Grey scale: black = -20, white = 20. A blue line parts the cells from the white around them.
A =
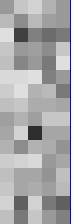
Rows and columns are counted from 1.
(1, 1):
4
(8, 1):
10
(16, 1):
10
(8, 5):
6
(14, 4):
5
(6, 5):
4
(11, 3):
8
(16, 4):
4
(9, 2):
8
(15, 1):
13
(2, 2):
2
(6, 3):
15
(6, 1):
14
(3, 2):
-10
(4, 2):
4
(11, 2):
2
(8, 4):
7
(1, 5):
4
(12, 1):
12
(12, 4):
4
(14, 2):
6
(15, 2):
-5
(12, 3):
14
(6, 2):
14
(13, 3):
6

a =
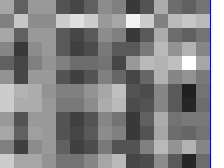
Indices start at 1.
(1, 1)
6
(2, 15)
9
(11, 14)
8
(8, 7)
2
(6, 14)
3
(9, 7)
-7
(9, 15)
-1
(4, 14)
8
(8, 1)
12
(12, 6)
-2
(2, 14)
11
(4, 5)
-6
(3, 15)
-2
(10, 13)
-3
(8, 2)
7
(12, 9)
9
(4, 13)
3
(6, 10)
-9
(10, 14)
-4
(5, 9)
-9
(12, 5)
-2
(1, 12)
7
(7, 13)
-6
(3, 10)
-11
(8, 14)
-14
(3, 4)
4
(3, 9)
0
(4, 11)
-1
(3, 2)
-5
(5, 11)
9
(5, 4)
3
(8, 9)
9
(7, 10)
-7
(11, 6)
-10
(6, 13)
1
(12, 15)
-3
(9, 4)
4
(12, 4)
3

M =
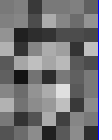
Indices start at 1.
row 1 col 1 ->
-1
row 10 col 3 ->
2
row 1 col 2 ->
0
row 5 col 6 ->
-6
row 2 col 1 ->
0
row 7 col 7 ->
-1
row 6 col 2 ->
-17
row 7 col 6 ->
-6
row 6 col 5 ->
-1
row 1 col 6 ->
0
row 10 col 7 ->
-13
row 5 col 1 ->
-6
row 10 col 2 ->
-3
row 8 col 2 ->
-2
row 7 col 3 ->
3
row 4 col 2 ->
-12
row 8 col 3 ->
2
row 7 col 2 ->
-3
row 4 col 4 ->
7
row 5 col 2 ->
6
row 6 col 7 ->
-1
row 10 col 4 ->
-15

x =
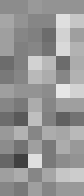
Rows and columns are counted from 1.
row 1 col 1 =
2
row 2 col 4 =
1
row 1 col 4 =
3
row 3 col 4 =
-3
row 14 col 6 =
4
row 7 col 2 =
3
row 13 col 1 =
5
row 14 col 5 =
4
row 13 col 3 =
1
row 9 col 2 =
-6
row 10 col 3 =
1
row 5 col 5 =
-3
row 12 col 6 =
3
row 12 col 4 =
-1
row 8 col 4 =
1
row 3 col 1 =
5
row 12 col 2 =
-10
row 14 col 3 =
5
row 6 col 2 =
1
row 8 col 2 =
-1
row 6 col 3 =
9
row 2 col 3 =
1
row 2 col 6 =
11
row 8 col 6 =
5
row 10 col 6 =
9

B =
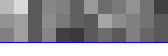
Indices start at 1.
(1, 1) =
9
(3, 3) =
-6
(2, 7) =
-6
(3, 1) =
0
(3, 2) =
5
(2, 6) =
-5
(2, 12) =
-6
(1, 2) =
14
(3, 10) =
0
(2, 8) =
6
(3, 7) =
-6

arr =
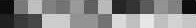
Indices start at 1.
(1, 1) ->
-18
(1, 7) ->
-5
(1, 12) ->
3
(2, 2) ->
-11
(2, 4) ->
12
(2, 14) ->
11
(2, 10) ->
10
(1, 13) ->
0
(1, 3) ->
10

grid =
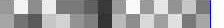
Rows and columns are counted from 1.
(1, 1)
4
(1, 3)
2
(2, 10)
2
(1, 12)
16
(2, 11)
14
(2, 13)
15
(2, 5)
13
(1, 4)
17
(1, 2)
18
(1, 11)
4

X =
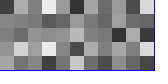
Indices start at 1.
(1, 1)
-10
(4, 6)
-8
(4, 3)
5
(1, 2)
7
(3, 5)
3
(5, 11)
-9
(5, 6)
11
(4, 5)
1
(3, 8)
-1
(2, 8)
-4
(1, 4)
17
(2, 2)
0
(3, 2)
-3
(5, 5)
-2
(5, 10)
-4
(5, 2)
-2
